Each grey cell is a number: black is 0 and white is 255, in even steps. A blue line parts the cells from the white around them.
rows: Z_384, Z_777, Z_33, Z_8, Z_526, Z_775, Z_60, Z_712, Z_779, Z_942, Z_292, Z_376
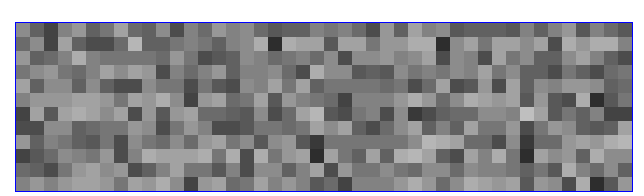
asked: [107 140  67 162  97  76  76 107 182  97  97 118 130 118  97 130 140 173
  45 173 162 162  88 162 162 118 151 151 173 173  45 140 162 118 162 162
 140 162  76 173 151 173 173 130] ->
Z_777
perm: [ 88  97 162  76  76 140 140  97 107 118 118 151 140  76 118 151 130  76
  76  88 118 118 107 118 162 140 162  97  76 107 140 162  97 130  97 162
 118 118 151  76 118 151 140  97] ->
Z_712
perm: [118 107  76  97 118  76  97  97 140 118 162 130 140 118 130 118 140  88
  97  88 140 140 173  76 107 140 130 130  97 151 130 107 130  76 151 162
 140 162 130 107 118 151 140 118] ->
Z_8
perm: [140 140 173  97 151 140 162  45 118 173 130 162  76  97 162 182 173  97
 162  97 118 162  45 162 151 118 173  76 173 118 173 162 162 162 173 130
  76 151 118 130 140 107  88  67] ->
Z_942
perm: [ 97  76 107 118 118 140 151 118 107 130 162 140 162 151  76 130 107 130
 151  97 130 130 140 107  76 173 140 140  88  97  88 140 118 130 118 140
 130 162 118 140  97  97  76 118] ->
Z_8

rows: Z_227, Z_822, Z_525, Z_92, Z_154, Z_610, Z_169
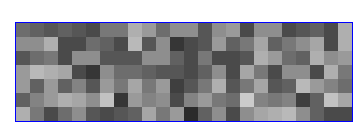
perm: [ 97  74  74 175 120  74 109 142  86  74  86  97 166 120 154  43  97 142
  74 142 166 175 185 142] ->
Z_169
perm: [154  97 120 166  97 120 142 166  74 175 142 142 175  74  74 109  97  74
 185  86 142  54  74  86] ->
Z_822
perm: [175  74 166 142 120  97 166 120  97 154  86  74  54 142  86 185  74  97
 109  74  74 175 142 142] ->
Z_822
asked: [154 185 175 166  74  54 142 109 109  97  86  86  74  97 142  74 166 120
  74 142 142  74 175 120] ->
Z_92
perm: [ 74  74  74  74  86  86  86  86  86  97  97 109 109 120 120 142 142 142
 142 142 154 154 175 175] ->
Z_525
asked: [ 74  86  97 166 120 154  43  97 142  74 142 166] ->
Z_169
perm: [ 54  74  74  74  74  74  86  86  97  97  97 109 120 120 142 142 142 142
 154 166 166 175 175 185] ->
Z_822

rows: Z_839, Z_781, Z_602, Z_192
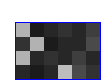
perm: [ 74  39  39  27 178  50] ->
Z_781
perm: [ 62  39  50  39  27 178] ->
Z_839
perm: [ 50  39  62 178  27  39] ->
Z_839
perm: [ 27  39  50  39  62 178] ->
Z_839

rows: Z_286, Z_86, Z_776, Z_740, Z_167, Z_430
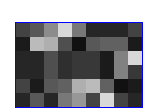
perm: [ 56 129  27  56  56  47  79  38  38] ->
Z_740
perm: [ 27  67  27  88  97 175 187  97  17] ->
Z_167
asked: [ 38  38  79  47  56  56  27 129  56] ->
Z_740
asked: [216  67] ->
Z_430
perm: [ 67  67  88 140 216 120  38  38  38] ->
Z_286

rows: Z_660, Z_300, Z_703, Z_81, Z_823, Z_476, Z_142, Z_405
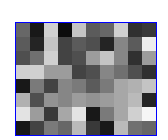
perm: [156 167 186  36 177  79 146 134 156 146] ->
Z_476
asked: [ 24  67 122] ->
Z_405
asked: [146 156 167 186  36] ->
Z_476
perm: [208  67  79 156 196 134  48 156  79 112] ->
Z_703

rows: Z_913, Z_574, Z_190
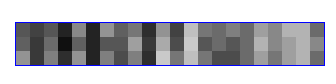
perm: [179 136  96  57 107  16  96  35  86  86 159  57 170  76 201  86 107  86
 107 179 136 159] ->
Z_574
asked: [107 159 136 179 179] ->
Z_913

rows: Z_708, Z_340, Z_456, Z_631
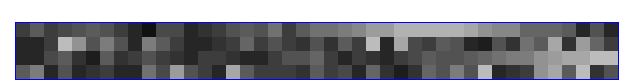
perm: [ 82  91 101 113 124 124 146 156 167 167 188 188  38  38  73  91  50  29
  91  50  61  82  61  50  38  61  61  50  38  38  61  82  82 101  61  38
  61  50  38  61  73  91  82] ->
Z_456
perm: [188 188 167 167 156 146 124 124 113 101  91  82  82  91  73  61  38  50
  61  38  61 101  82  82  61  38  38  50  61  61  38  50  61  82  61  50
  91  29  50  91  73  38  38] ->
Z_456
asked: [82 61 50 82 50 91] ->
Z_340

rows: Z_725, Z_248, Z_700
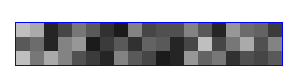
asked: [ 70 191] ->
Z_248
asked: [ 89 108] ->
Z_248
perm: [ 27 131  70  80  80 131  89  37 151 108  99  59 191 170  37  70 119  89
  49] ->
Z_725
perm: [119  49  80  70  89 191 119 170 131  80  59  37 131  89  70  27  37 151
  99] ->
Z_700
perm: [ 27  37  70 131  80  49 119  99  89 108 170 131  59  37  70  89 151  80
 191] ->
Z_725
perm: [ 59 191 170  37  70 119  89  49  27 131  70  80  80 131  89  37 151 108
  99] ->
Z_725
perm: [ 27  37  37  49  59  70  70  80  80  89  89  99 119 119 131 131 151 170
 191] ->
Z_700

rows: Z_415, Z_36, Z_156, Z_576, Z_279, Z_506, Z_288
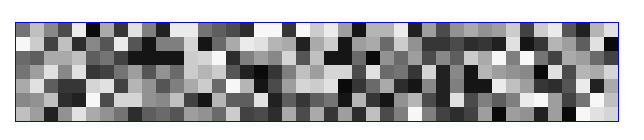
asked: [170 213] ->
Z_576
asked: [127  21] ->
Z_279
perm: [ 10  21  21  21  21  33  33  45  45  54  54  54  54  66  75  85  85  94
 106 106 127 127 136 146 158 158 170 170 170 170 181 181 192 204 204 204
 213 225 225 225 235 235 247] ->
Z_36
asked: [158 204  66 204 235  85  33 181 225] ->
Z_415
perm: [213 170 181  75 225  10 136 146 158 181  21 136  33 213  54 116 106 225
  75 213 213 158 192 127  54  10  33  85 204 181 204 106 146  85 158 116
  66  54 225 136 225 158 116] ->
Z_576
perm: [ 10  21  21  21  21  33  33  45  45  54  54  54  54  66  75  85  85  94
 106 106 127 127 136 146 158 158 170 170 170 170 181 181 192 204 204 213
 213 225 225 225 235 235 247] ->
Z_279
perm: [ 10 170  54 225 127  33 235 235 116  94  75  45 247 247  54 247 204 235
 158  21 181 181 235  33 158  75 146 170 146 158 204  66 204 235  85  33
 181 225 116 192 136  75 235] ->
Z_415

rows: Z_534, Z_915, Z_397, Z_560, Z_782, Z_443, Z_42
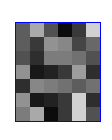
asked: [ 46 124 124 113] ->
Z_397
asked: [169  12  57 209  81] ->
Z_42
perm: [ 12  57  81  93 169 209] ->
Z_534
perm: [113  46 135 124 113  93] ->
Z_782

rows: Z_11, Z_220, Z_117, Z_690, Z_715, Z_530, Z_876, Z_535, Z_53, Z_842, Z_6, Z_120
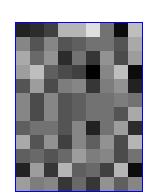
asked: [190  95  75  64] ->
Z_690
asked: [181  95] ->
Z_6
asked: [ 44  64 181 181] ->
Z_11
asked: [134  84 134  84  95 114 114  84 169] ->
Z_220

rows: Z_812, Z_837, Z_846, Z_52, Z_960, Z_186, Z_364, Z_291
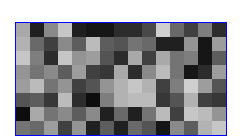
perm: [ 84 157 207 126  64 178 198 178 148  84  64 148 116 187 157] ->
Z_960
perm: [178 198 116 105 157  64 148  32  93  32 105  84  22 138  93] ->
Z_291

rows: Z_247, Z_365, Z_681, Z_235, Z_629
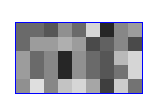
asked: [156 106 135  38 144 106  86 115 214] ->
Z_235
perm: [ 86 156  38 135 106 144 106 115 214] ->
Z_235
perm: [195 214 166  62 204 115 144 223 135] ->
Z_629

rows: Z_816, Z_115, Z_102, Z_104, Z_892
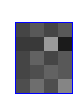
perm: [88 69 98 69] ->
Z_102
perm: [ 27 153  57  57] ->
Z_115
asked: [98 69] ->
Z_102
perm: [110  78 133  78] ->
Z_892
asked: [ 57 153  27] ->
Z_115
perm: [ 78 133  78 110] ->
Z_892
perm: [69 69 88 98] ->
Z_102

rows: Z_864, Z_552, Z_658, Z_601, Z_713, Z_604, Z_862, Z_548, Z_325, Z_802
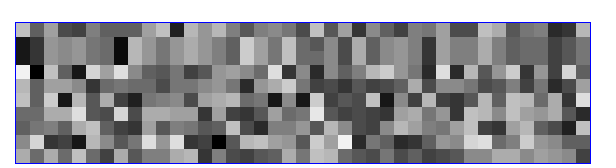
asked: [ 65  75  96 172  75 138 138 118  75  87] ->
Z_713
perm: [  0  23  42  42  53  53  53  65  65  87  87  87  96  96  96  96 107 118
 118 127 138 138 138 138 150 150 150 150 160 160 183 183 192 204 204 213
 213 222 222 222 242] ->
Z_325
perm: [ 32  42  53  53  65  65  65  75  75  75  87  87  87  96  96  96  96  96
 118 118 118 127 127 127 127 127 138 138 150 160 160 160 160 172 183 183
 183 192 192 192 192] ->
Z_548
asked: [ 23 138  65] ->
Z_604

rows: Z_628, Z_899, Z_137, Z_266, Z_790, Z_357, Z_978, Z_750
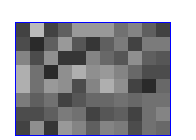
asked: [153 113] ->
Z_628
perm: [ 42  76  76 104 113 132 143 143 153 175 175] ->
Z_266

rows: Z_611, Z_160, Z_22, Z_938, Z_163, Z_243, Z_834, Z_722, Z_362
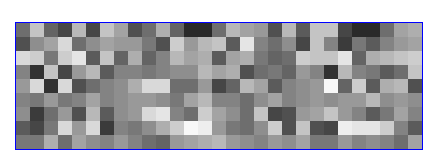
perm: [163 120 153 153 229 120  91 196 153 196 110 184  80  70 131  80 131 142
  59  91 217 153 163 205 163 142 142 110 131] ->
Z_160
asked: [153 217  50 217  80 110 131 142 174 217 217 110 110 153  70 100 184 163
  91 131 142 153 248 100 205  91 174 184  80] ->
Z_163
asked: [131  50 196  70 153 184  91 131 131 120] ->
Z_938
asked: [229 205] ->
Z_722
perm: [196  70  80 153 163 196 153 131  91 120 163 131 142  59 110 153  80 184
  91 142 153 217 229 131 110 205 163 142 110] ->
Z_834

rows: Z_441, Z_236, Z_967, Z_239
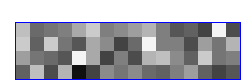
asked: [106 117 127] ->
Z_441
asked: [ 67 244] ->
Z_441
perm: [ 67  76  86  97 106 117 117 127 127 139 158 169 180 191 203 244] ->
Z_967
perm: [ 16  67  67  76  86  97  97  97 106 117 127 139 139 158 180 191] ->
Z_239
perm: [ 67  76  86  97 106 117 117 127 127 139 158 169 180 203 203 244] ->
Z_236
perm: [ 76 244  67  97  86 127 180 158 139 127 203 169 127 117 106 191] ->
Z_441
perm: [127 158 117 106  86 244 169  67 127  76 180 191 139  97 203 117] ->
Z_967

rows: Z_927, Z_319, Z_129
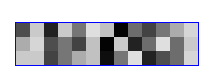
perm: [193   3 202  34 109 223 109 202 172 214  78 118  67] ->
Z_319
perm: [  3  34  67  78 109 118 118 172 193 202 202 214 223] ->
Z_927
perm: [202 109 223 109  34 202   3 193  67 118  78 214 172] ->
Z_319
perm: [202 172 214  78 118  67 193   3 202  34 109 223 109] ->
Z_319
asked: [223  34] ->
Z_129
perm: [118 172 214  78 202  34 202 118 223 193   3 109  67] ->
Z_927

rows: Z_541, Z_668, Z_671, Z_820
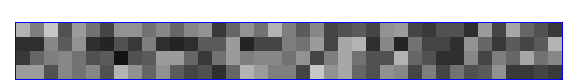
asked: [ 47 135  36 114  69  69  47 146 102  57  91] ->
Z_668
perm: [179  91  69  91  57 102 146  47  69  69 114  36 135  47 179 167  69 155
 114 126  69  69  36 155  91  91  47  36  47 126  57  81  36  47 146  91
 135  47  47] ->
Z_668
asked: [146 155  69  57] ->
Z_541
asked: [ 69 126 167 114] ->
Z_671
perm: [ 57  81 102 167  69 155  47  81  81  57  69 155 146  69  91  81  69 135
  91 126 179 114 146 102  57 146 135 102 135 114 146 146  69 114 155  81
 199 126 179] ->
Z_541
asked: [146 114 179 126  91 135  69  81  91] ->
Z_541
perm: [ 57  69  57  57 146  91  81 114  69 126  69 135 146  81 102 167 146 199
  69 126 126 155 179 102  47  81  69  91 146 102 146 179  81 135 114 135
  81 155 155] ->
Z_820

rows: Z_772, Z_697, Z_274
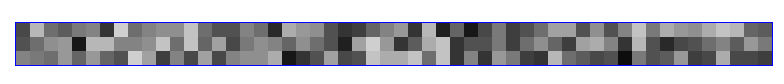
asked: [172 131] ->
Z_697
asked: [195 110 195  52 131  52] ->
Z_274
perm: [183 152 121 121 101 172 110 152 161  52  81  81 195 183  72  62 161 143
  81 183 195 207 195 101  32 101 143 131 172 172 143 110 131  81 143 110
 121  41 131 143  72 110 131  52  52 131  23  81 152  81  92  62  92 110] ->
Z_772

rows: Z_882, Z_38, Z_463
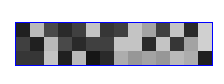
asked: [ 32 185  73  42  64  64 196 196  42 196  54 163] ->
Z_38
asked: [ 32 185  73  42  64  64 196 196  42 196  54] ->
Z_38
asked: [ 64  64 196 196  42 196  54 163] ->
Z_38
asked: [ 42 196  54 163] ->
Z_38

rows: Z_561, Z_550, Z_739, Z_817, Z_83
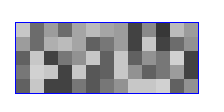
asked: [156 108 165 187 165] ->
Z_561
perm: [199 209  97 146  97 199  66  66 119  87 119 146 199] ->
Z_83
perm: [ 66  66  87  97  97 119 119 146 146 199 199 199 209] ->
Z_83

